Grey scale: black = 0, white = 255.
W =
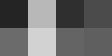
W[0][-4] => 36
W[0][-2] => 47
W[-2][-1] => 75

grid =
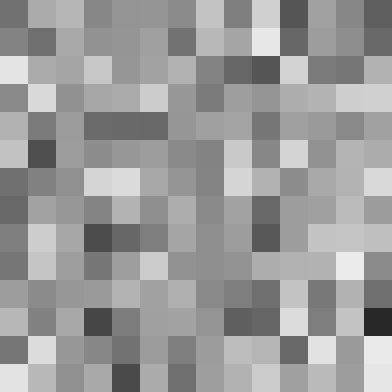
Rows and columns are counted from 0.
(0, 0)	113
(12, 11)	226
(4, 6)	150
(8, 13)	191
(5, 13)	172
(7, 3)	132
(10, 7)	137
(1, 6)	114
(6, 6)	148
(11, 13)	40
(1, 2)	169
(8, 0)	127
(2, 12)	118
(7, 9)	104
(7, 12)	187
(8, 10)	157
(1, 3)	146
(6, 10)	141
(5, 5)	157
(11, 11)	126
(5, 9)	135
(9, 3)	119
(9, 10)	177
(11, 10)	220
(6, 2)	144
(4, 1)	122
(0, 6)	139
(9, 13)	139
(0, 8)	127
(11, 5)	160
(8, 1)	205
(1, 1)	111
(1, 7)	184
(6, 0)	112

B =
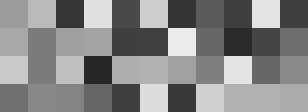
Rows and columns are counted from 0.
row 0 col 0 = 155
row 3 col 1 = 136
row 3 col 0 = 112
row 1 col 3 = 163
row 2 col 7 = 127
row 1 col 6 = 235
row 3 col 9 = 177
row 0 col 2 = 54
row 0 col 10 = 63
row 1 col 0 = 167
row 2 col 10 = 137
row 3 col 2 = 131

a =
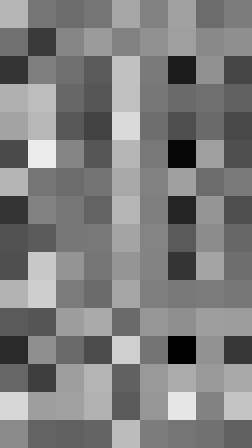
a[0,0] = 182
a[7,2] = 119
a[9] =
[79, 200, 148, 117, 149, 131, 52, 164, 110]
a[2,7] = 145
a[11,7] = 158
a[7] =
[52, 130, 119, 99, 182, 126, 36, 149, 78]
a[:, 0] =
[182, 113, 52, 176, 163, 74, 181, 52, 82, 79, 179, 90, 42, 102, 215, 138]
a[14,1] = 158
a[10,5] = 126
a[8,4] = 164
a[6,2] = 108
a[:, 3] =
[117, 155, 90, 86, 66, 86, 116, 99, 120, 117, 107, 170, 75, 180, 177, 100]
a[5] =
[74, 236, 133, 86, 182, 120, 7, 159, 79]
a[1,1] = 57
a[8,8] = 103
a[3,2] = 103
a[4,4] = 218
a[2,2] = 111
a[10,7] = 123
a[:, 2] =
[108, 134, 111, 103, 88, 133, 108, 119, 119, 148, 123, 157, 105, 158, 161, 96]
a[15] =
[138, 99, 96, 100, 188, 124, 117, 113, 96]
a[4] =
[163, 183, 88, 66, 218, 110, 78, 106, 72]
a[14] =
[215, 158, 161, 177, 90, 150, 230, 130, 196]
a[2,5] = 122
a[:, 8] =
[124, 143, 69, 97, 72, 79, 122, 78, 103, 110, 119, 156, 54, 168, 196, 96]
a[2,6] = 27

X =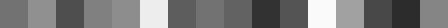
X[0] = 114
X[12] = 161
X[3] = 128
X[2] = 78
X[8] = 98
